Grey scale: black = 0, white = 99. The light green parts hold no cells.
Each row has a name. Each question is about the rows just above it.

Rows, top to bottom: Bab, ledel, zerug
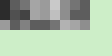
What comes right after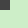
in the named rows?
[64]
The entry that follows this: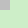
[55]
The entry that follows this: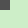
[26]
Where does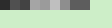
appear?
ledel

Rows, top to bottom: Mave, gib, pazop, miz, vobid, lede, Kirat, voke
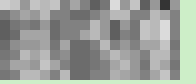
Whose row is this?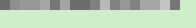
vobid
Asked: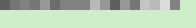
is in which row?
pazop
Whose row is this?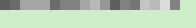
miz
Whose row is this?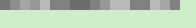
gib
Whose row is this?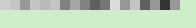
Mave
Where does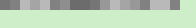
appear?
lede
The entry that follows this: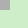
[64]

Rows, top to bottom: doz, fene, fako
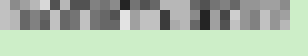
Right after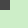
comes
[80]
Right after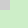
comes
[58]
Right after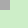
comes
[71]
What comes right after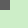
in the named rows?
[75]

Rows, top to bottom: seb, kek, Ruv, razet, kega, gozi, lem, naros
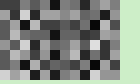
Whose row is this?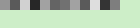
kega
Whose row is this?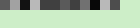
Ruv
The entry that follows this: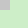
[11]
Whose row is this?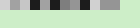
naros
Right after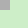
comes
[25]
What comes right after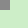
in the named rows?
[63]

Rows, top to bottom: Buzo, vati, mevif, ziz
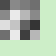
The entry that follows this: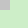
[38]
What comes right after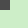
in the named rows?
[53]
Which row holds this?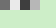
ziz
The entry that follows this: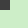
[71]
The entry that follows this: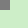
[43]

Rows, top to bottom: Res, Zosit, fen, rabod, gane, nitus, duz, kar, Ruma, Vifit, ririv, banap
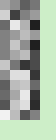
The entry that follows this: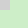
[25]
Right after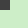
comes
[50]
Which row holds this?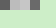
Ruma
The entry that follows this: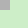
[12]

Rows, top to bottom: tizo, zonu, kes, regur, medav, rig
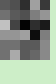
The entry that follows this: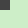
[1]
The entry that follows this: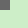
[53]

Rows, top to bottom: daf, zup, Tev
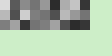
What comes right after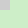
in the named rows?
[49]
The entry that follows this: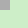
[76]
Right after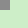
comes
[45]
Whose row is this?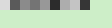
daf
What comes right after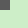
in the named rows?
[54]
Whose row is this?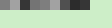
Tev
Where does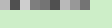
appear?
zup

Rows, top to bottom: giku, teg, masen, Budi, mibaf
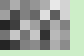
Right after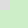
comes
[36]
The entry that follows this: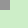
[67]
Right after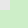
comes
[82]
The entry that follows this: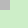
[62]

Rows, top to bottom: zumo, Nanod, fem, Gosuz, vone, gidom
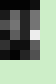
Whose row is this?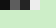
Gosuz
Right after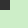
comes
[6]
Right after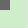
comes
[14]
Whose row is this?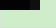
zumo
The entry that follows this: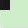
[40]

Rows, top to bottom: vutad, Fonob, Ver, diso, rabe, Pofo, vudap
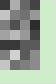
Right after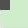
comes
[54]
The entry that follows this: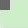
[26]
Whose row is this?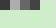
vutad

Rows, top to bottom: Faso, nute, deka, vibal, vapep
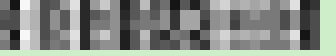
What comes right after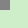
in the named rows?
[56]
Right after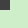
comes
[47]
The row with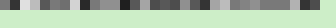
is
vapep
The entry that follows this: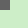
[73]

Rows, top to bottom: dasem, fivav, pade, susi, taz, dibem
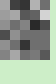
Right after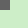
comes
[82]
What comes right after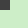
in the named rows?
[20]
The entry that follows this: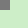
[34]
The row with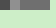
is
susi
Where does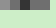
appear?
taz
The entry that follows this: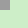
[65]

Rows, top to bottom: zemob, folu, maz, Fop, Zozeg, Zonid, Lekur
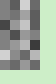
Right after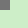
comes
[63]
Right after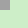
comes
[36]
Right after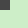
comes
[59]

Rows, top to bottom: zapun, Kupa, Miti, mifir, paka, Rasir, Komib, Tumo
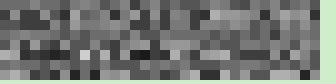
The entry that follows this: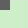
[42]
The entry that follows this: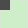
[47]

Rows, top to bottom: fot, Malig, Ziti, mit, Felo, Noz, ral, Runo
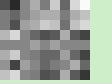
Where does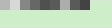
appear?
mit
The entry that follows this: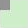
[26]
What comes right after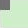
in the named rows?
[75]
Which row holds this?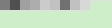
Ziti
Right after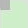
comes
[84]

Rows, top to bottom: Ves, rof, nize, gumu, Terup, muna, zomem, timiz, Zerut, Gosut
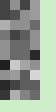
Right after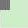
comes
[26]
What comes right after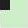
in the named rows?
[78]
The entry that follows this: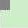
[41]
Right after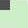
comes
[56]
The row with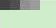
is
rof
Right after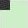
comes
[68]

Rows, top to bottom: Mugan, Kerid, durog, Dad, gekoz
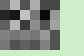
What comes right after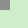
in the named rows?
[32]
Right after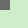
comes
[71]
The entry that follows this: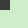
[55]
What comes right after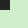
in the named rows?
[9]

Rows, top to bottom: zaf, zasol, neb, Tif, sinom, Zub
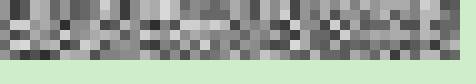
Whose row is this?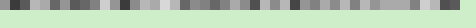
zaf
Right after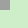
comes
[66]
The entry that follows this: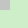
[66]
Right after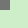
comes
[54]

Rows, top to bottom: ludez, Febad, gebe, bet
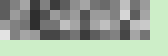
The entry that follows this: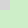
[36]
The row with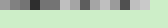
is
gebe
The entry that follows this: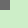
[50]
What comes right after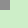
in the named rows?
[64]

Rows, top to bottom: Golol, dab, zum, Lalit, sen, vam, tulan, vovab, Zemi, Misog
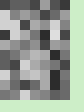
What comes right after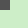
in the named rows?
[22]
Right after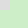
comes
[27]
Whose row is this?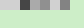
zum
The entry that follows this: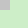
[66]

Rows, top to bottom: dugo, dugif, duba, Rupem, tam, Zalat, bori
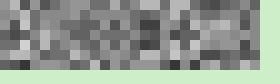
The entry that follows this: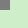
[71]
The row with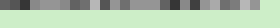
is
bori
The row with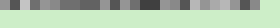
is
duba
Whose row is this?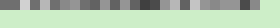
tam
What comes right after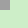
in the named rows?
[29]

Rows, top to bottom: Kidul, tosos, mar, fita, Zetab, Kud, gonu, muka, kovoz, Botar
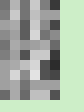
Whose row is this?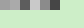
mar
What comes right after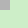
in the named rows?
[45]
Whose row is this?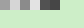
muka
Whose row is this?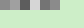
fita
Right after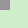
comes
[62]

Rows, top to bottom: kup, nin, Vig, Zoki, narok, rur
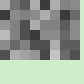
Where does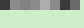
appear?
nin
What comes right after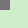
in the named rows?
[36]
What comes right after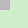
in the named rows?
[50]
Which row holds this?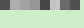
rur
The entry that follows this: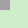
[58]
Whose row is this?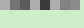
kup
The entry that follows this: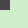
[76]

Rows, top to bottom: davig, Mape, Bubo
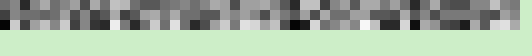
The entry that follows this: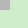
[43]
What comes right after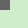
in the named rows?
[43]
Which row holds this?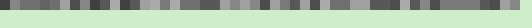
Mape
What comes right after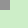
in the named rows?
[30]
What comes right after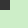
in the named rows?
[16]

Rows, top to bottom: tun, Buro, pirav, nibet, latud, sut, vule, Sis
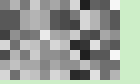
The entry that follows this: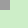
[79]
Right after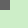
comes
[34]

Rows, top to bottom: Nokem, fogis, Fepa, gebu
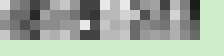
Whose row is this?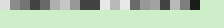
Nokem
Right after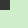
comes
[72]
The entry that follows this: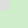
[54]

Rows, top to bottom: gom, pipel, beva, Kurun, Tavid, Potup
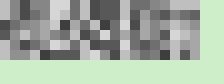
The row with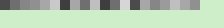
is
beva
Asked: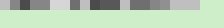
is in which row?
gom
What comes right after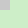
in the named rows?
[24]
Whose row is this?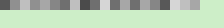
Kurun
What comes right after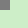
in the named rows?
[24]

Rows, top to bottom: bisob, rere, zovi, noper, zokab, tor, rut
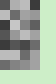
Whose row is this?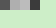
bisob
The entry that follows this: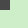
[42]
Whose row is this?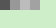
noper
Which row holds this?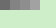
rut
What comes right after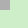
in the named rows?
[73]

